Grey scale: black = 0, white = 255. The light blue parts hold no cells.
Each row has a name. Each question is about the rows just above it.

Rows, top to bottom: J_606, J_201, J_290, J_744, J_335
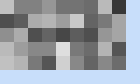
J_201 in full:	[ 79  93 172 180 157 201 100 121 165]
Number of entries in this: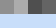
4

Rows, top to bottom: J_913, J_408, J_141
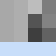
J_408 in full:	[168 174  84 131]
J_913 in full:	[168 174 189 125]

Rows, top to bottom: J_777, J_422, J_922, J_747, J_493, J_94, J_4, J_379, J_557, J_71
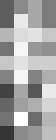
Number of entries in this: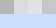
4
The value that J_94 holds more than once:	[131]
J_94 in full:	[131 246 131 174]
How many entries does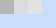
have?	3

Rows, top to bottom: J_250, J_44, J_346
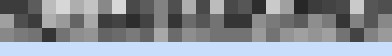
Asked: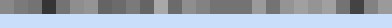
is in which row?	J_346
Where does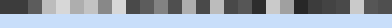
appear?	J_250

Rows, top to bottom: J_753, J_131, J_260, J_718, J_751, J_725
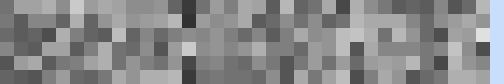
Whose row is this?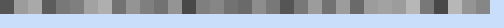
J_751
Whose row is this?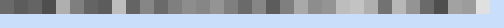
J_260
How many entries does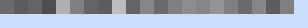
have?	21
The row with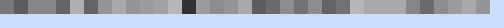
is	J_131
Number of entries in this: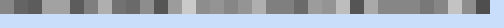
35

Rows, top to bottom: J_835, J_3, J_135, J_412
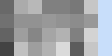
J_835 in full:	[105 171 184 128 128 120 198]
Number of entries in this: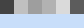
6
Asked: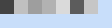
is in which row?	J_412
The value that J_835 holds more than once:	[128]
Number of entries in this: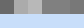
6

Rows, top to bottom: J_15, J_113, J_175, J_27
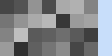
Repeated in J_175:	[90]
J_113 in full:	[117 147 170 184  55 155 163]
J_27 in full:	[155  48  96 117 139  70 104]

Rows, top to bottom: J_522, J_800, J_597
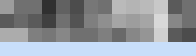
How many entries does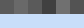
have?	6
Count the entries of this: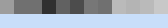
12
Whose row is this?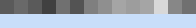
J_800
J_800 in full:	[ 90 105  90  64 112  83 127 143 165 157 165 216 135 112]
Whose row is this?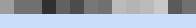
J_522

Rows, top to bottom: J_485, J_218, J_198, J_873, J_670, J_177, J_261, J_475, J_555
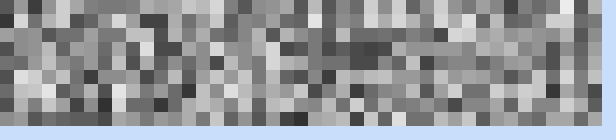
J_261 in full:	[107 192 198 228  93 121 179  80 228 179 121 153 107  55 192 141 222 186
 147 173 153 198  74 127 173  61 107 134 141 186  87 159 206 113 113 206
 173 206 198  55 166 127  74]
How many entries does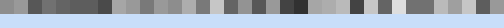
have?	36
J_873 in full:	[ 80 141 147 186 100 159 153 107 166  93 222  74  74 166 141 214 147 141
 173 214  74  87 121  74  93  74  67  74 173 147 147 153 153 134 179 166
 186 134 147  80 141 100 159]
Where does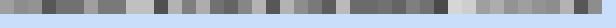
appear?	J_198
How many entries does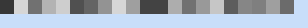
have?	21

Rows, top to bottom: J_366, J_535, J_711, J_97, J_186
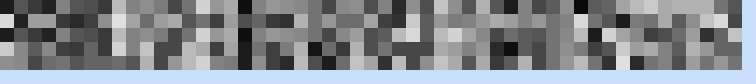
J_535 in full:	[217  34 157 157  57  42  63 142 224 163 108 157 170  85 115  63 157  78
 100  57  49 178 115 150 108 108 163  63  49 202  92 150 123 130 150 170
 157 130 150 115 130 217 115  85  28 123 115 170  92 142 194 217  71]
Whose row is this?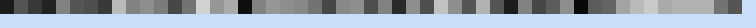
J_366

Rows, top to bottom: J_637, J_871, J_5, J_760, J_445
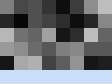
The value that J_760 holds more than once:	[87]
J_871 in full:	[ 38   7  80  66  45  14  38 135]
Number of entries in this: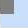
1
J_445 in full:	[ 22 168 176  66  93 147  22  30]
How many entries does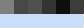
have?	6

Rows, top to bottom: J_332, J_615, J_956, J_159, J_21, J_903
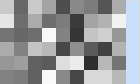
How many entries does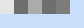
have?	5
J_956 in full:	[116 103 110 249 130  53 196 208 151]

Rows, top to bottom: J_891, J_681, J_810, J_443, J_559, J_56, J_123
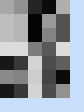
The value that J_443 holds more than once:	[220]
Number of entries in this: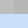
2
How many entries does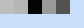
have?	5
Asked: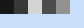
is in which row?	J_123

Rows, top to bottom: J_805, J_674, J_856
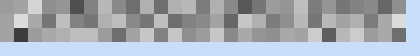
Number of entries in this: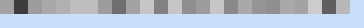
25
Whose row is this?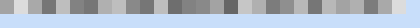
J_674
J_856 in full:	[163  60 156 169 176 190 190 156 110 163 198 130 198 143 156 198 137 169
 149 143 169 163 204  95 184 204 156 169 110]
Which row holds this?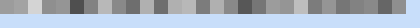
J_805

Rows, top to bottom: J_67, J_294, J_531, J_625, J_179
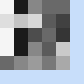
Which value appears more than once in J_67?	[105]
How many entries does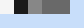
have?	5
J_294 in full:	[222 196 216  91  65]
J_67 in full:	[245  26 135 105 105]

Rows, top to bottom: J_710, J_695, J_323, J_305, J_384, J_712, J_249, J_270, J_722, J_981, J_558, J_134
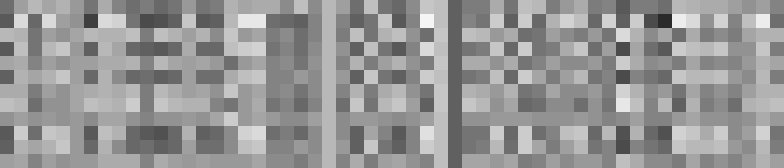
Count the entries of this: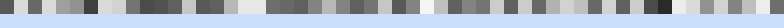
56
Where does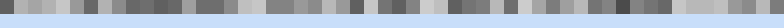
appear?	J_558

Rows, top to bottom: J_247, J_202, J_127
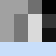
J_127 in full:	[161 119 218  17]
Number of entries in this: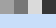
4
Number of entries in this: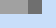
3
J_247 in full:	[161 161 111   3]
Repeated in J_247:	[161]
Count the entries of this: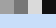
4

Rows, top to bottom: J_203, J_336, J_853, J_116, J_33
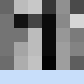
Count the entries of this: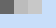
3
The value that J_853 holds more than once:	[116]

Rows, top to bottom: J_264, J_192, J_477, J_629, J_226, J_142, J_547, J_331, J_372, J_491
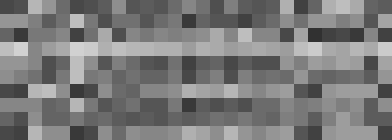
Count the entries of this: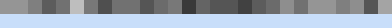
28
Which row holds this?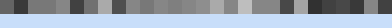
J_477
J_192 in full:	[149 149 127  92 113 190 120  79 113 113  85 107 120  57 100  85  85  65
  92 107 142 113 149 149 127 142  85 164]
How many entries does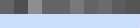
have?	10
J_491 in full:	[ 72  65 182 142 142  57  72 142 107 142 134 134 142 176 164 142 182 149
 134 149 157  85  65 149 157 157 157  65]
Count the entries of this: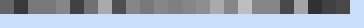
25
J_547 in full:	[ 72  65 182 190 142  57  72 142 107 100 134 134 142 176 164 157 182 149
 134 149 157  85  65 149 157 157 157  65]

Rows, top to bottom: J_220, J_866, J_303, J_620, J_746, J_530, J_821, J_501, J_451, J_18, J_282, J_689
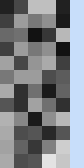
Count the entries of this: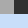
2
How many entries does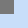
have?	1
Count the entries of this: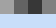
4
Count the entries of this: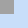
1
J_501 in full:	[ 85  48 162 112  48]
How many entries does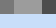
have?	4

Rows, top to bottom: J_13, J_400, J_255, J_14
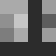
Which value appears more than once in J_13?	[170]
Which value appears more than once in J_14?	[44]

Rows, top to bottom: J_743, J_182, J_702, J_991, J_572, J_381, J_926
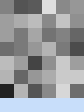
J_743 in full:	[130  84  90 222 137 151]
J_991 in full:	[109 122 151 180 122  76]
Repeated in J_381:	[202]
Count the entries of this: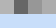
4
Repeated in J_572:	[158]

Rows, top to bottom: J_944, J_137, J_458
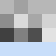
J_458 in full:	[ 64 128  78 226]
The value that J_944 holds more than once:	[183]
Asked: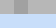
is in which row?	J_944
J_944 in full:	[183 161 183 183]

